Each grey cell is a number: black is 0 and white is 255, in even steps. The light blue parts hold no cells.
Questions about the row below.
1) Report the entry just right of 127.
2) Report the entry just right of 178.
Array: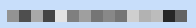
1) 159
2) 188

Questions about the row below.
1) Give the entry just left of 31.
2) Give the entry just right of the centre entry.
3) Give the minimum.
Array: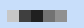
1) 63
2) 114
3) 31

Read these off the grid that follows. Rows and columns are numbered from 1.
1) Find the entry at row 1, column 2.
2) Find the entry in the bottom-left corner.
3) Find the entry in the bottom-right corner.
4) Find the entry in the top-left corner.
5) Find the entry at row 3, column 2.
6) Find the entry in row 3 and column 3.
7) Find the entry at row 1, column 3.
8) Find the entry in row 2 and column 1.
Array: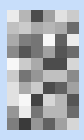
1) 182
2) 126
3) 214
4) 235
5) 126
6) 117
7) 76
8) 192

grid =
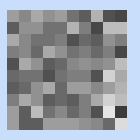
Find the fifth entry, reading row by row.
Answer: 157
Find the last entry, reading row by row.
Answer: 220
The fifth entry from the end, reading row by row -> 157
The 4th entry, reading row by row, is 145
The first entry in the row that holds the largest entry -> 157
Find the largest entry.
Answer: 229
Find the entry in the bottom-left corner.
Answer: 157
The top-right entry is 71
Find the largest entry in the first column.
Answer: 169
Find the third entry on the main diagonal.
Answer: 114
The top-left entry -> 157
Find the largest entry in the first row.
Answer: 178
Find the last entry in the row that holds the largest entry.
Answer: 59
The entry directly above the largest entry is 210
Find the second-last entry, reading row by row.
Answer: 105
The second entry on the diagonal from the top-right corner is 188
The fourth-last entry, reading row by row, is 145
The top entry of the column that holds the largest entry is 81
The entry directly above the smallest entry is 188
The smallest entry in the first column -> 81
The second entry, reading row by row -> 136

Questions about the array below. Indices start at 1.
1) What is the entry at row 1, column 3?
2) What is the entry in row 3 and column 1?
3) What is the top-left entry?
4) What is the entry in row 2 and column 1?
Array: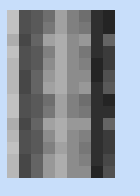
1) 89
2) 173
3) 193
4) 193
